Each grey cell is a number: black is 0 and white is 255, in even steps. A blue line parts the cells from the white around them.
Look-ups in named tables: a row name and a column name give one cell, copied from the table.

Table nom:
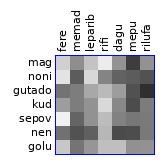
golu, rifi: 191
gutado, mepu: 81
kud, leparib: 146
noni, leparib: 216
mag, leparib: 195
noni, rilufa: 82
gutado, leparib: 168
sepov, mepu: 119
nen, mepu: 77
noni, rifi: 132
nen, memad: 82
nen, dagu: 75
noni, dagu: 98
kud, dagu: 136
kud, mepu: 76
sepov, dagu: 130
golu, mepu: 145
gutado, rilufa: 47
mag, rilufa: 146
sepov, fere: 241

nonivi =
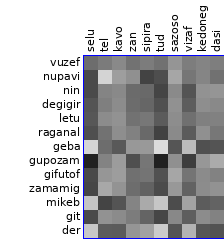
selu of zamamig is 70
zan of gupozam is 79
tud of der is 203
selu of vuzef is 109
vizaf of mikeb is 163
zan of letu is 114
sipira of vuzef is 124
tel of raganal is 114
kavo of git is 139
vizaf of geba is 188
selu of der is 199
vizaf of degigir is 93
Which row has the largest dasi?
gupozam

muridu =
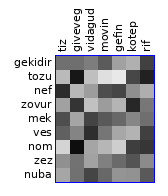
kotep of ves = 179
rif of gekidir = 65
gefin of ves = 167
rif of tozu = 33
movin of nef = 78
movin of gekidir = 91
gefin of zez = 106
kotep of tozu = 71
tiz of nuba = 166
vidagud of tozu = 191
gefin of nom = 206
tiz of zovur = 161

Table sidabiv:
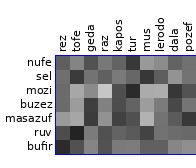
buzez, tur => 99
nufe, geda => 82
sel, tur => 103
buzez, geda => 63
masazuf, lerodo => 115
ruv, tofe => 35
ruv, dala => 108
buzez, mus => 157
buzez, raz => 129
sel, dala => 147
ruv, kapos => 99
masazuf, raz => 146

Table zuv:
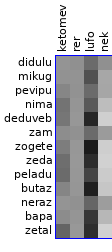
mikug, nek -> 167
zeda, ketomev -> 110
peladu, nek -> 203
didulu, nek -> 144
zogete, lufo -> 27
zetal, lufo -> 46
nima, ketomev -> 115
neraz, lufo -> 101
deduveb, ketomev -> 118
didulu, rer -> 144
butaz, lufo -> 31
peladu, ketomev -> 107
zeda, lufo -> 44
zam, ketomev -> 141
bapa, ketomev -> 140
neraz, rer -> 145
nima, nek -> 189

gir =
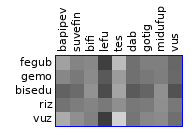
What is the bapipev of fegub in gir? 161
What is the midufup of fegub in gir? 127
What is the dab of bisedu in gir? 90
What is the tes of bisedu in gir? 164
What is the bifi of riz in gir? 132
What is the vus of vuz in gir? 111
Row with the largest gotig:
vuz

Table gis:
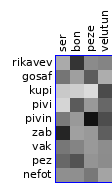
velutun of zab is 94
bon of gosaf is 159
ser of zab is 37
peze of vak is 153
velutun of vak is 141
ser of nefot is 143
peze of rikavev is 139
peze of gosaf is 92
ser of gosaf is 117
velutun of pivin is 77
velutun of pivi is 103
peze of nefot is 120
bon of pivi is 91
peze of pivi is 153
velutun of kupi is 75
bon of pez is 83
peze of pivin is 18
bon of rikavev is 52
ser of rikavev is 170
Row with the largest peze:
kupi

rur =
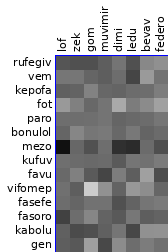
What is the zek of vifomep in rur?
94
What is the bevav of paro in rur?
108
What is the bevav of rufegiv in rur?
136
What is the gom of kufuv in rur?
105
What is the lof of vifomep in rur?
112
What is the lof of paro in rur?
110
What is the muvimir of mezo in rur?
110
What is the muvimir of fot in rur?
116
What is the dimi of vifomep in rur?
99
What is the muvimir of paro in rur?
116
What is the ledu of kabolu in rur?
71
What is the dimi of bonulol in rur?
104
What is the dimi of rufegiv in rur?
116
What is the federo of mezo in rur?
79
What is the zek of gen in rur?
88

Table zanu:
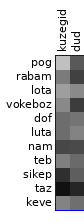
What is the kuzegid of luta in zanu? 109
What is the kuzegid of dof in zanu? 109
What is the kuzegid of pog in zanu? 192
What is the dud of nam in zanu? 74
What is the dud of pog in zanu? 89
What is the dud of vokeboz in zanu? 60
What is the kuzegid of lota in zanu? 158

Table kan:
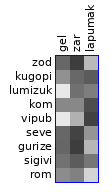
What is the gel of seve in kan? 103
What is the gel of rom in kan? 140
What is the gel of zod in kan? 103
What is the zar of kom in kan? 136
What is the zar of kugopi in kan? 104
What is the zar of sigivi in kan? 92
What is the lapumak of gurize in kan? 182
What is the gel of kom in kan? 136
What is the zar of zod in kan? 61
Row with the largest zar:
vipub

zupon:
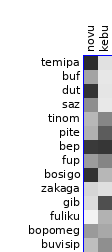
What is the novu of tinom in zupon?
183
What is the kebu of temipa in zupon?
225
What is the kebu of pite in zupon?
92
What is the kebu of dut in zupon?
229
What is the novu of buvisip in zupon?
190
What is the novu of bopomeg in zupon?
154
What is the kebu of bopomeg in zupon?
168
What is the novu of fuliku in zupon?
243
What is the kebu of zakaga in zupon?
223
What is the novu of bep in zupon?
58

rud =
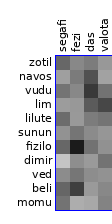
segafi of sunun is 146
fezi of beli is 63
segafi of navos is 159
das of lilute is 124
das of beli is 154
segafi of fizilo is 103
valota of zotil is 152
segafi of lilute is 108
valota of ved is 146
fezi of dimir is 142
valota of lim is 71
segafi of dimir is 196
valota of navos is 162
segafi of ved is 140
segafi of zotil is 103
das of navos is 81
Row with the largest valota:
navos

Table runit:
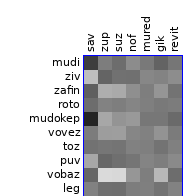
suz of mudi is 109
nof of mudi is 140
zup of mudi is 125
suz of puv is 111
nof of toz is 129
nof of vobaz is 150
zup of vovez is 157
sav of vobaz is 102
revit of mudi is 118
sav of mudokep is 36
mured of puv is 132
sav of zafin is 95
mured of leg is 127
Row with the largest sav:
ziv

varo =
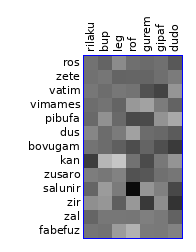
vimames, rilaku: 109
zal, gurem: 127
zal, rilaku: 101
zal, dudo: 98
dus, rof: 161
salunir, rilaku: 101
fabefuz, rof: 178
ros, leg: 139
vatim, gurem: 81
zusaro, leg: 130
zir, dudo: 51
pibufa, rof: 73
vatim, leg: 119
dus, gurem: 108
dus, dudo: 91
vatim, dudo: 149
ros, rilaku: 114
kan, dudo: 148
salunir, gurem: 149
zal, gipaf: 121

